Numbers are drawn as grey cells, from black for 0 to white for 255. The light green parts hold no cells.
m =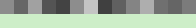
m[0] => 140
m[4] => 67
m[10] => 174
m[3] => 84

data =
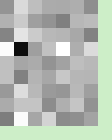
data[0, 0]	148
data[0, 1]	218
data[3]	[252, 13, 159, 193, 255, 174, 219]
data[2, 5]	168
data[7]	[171, 196, 196, 140, 175, 197, 146]
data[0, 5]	174
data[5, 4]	199
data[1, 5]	183
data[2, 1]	228
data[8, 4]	139
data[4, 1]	166
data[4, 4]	162
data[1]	[177, 202, 159, 147, 128, 183, 187]
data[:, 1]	[218, 202, 228, 13, 166, 129, 221, 196, 251]
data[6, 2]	184
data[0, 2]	190

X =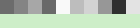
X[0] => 108
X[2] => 167
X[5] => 189
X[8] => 47

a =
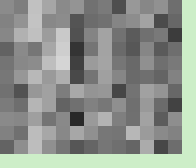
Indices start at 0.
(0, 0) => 139
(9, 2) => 188
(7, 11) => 107
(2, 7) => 163
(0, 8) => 78
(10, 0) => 99
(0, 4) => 138
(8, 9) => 112
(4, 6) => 155
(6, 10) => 161
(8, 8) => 127
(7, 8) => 143
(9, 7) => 119
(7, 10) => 153
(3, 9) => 87
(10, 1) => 142
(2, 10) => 112
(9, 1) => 112
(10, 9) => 101
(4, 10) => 144
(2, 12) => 60
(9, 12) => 130
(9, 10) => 155
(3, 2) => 118
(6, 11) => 148
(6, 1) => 82
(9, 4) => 136
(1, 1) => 147
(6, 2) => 151
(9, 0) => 129
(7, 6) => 129
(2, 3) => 156
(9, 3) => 167
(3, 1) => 138

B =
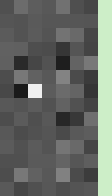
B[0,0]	80
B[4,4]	30
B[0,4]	113
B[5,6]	59
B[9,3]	85
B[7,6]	67
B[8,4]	39
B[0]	[80, 108, 93, 88, 113, 79, 70]
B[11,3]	90
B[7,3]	82
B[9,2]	81
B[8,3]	88
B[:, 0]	[80, 85, 91, 97, 96, 77, 72, 88, 77, 88, 91, 80, 77, 89]
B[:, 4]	[113, 86, 115, 54, 30, 131, 107, 98, 39, 74, 117, 100, 129, 78]
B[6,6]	53
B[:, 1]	[108, 83, 83, 96, 42, 120, 26, 84, 91, 76, 81, 80, 120, 70]
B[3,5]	85
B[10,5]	105
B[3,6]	68
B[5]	[77, 120, 97, 88, 131, 75, 59]

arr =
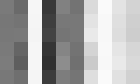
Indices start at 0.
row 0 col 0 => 122
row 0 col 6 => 218
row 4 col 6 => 202
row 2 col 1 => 121
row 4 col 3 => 48
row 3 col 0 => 122
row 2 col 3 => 67
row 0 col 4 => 129
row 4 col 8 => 233
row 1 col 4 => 120
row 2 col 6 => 233
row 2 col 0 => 120
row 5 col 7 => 250
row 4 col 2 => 246
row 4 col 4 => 141
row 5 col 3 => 60
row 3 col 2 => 246
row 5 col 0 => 120
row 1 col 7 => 248
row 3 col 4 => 133
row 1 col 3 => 62

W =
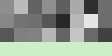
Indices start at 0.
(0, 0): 142
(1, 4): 39
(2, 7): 65
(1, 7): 109
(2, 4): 99
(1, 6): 230
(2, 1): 128
